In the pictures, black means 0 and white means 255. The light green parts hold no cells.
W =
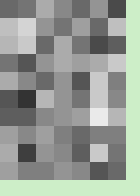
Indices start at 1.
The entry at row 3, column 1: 182
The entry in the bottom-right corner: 105
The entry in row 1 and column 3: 171
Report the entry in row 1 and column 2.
116
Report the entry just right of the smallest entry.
182
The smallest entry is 51
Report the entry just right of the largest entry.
182
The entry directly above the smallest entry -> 136
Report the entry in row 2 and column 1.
191
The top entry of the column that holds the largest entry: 148
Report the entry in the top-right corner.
74
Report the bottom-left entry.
159
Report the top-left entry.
105
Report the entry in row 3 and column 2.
201
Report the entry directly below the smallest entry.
94
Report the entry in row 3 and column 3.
105
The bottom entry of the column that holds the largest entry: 85
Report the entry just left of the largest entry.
159

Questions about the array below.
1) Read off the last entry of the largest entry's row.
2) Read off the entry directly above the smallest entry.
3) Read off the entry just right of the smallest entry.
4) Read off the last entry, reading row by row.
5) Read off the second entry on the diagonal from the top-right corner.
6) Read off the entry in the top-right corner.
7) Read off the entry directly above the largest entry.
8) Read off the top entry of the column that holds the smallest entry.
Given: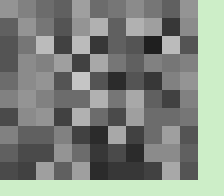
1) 148
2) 159
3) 187
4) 84
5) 55
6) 148
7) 65
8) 118

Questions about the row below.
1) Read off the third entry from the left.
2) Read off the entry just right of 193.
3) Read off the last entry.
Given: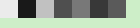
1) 193
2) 79
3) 90
